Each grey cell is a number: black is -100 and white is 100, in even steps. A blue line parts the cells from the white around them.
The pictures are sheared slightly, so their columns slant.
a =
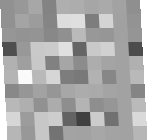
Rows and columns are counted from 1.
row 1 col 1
14
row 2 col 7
-2
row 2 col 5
73
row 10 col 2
19
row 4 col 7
58
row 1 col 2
19
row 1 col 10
12
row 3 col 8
18
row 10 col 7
31
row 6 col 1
41
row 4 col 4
59
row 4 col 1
-38
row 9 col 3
56
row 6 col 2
96
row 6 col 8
6
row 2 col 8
66
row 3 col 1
18
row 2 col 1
14
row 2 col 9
26
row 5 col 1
39
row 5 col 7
36
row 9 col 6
-50
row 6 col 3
45
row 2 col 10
15
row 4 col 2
19
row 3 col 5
13
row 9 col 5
-22
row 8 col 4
35
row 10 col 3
56
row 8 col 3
14

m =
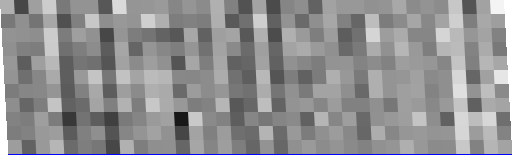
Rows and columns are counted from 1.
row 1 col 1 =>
38
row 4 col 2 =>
0
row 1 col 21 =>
4
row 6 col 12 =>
43
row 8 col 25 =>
1
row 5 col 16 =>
31
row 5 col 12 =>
14
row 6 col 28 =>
16
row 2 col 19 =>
62
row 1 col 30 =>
9
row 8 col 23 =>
5
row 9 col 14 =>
58
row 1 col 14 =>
17
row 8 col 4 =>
54
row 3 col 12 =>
-22
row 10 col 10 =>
16
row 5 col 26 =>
3
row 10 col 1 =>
-2
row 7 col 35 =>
49
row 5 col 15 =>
-1
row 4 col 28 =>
14
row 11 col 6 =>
-1
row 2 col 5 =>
-37
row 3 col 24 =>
23
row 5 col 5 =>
-27
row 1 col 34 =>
-34
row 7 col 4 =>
17
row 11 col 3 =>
20
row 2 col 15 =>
-2
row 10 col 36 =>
3
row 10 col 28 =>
6
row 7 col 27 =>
37
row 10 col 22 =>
-3
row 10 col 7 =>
12
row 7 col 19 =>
35
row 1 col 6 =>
15
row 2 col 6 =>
0

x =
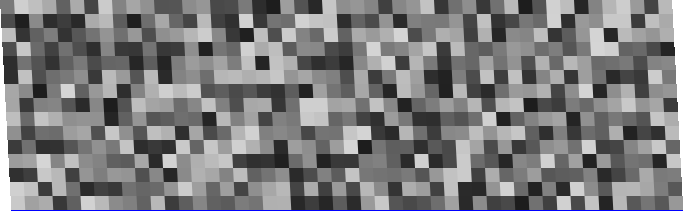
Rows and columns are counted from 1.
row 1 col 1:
-5
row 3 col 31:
-5
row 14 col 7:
-49
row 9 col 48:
36
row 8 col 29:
-73
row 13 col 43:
-68
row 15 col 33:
-68
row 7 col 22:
-73
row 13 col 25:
54
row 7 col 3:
-77
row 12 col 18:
-62
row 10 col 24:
-10
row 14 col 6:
-66
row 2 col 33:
17
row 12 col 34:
-15
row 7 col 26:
31
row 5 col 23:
-63
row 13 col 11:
7
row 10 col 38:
-25
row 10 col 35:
16
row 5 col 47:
3
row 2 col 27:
-41
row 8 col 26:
-11
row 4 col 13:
-53
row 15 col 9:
0
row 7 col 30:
19
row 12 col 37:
6
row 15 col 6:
65
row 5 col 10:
-70
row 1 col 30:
17
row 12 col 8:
-25
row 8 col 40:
-53
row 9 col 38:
3
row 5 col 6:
-5
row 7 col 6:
-24
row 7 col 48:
18
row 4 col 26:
-7
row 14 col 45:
43

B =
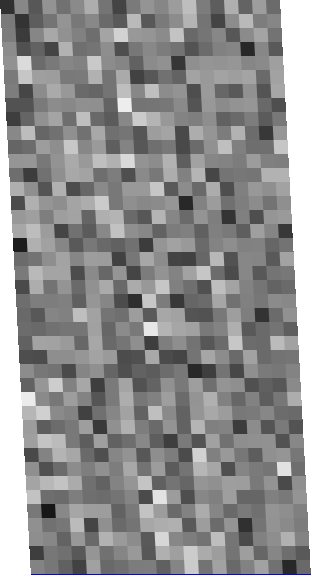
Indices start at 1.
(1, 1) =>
-62
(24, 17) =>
-30
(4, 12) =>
-3
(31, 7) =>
13
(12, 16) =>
3
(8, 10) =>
-9
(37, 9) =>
53
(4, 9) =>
-39
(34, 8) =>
32
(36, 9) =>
-41
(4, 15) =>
-16
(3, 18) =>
9
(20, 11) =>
15
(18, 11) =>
17
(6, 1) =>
-4
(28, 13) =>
24
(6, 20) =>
27
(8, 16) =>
9
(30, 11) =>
8
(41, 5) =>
26
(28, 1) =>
-23
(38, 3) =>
-7
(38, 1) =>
13
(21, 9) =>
34
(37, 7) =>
-23
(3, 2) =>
-54
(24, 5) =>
-8
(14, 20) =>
27
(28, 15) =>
16
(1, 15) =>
-3
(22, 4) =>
0
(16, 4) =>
24
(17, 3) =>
22
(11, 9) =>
3
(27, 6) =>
13
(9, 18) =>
-2
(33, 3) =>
41
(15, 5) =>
29
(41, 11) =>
4
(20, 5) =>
-40

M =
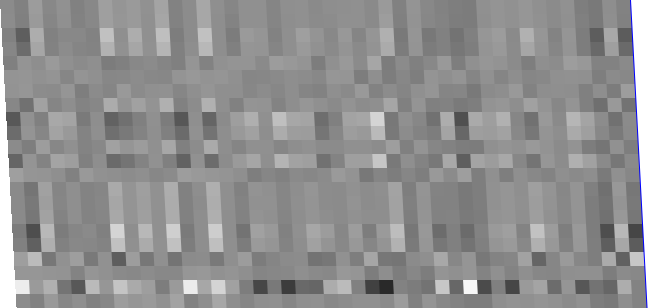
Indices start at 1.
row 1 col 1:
9
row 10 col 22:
22
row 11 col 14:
10
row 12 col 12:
0
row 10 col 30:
3
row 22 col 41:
14
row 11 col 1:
9
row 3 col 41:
17
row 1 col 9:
17
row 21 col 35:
0
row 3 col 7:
2
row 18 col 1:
1
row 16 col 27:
11
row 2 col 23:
9
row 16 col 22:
16
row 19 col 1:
24
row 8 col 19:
15
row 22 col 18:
12
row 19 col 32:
6
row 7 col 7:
9
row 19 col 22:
-10
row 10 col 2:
16
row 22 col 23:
7
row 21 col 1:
86
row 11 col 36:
16
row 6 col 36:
4
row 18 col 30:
18
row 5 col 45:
8
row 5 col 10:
7
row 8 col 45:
-10
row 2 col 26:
13
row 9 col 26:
30
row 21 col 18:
-44
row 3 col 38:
39
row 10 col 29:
10
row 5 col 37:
9
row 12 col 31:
-6
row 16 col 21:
11
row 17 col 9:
11
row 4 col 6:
4

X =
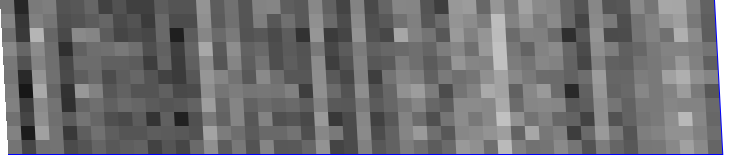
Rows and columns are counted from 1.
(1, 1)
-10
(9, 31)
-38
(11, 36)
46
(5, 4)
-13
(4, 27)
-25
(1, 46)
8
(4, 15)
32
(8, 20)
-21
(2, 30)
0
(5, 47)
-6
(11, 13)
-45
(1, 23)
7
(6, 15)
18
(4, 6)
-24
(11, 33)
20
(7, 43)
18
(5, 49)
21
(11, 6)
-34
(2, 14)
-40
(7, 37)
-24
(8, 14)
-22
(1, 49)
30
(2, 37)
2
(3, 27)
-36
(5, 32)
-18
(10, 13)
-31
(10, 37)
-22
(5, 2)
-36
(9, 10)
-28
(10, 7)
-11
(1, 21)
-26
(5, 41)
-22
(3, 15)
5
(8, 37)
-16
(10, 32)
-31
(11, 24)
-47
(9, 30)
-15
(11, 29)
-2
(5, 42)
-46
